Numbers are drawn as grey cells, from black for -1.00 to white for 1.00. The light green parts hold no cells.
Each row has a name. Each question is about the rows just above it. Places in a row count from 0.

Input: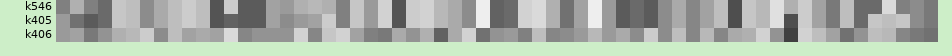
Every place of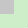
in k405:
4 21 49 58 60
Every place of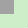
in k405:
15 18 37 46 54
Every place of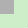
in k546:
1 17 19 35 52
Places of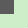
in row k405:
2 13 14 40 42
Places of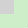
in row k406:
17 20 29 50 53

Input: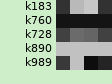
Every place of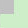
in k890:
0 1 2 3
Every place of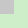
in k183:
2
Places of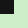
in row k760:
0 1 2 3
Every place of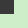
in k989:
0
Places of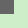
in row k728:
2
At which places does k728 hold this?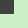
0 3

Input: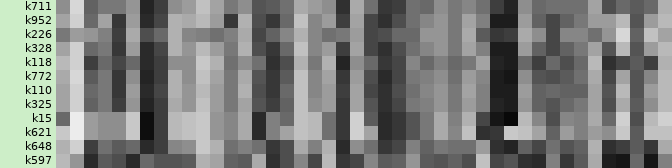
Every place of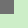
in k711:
16 22 25 30 35 36 37
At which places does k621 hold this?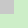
0 5 10 32 40
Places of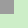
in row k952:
5 11 19 33 38 39 42

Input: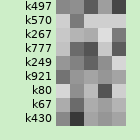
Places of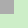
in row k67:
0 2
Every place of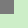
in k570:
1
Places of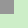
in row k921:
1 3
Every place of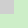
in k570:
0 2 3 4

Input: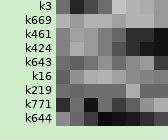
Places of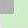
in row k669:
0 2 3 5 6
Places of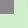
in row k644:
0
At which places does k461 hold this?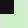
7
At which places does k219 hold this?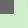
1 6 7
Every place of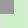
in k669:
1 7
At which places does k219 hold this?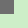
0 2 3 4

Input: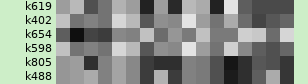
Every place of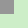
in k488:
0
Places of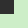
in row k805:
2 7 8 13
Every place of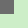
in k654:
7 15

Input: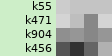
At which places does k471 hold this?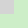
0 3
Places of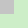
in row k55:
1 2 3
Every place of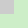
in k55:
0
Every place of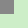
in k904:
2
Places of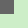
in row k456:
2
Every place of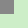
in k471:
2
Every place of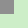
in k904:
0

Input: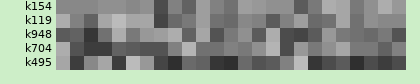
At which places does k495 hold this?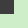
1 4 23
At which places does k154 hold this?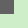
9
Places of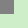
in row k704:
8 12 24
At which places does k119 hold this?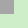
3 5 6 20
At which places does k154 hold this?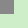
0 1 2 5
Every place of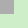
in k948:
4 8 15
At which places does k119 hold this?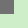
11 19 21

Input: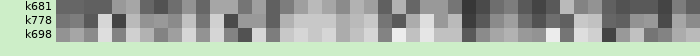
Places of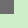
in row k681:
8 31
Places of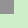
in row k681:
9 38
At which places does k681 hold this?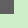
2 3 15 23 39 45
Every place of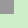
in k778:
7 13 14 27 42
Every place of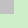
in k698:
21 25 27 28 41

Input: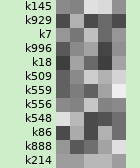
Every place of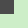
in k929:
0 2 4
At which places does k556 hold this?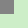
1 3
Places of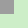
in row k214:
0 1 4

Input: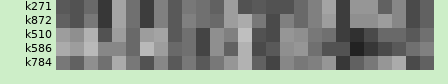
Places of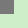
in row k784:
0 5 9 11 17 22
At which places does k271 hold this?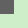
11 23 26

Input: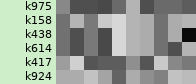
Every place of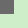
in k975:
4 7 8
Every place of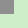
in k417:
5
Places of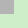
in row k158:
1 5 9
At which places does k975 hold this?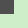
1 2 6
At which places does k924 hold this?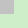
2 8

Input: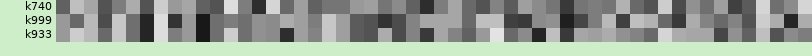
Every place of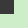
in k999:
33 44
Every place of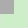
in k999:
16 45 51 53
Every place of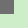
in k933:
5 11 13
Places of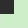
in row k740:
14 26
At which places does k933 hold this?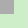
23 39 44
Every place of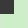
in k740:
36

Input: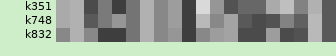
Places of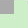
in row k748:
0
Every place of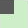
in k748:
2 13 19
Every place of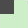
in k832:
13 14 16
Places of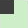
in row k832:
3 4 9
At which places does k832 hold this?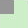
8
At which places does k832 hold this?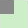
0 2 7 10

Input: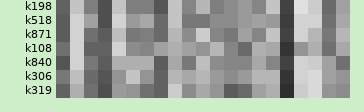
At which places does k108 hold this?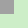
7 9
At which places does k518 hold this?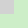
1 4 17 18

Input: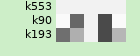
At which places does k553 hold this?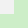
0 1 2 3 4
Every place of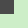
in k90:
3
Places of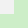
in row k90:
2
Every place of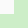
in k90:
0 4
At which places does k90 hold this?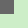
1

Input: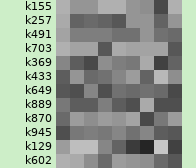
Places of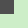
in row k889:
5 7 8
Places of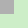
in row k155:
0 3 4 8
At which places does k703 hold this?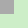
4

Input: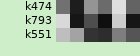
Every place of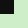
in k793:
3
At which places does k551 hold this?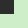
3

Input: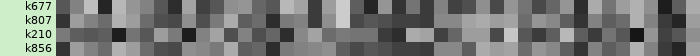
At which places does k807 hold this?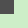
7 10 23
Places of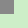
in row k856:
10 18 27 28 35

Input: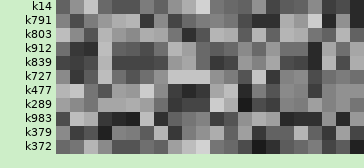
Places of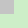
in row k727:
8 9 10 14
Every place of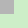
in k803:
3 11 14 16 20
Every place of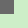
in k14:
3 12
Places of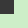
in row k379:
8 14 19

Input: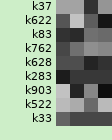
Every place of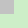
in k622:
1
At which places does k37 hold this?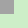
0 1
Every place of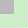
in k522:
0 3
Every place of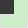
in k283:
1 2 3
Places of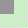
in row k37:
3
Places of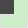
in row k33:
1 2 3

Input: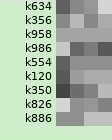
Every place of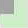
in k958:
0 1 2 3
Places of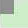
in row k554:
1 2 3
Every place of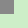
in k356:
0 2
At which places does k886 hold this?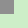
0 1
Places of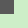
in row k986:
3

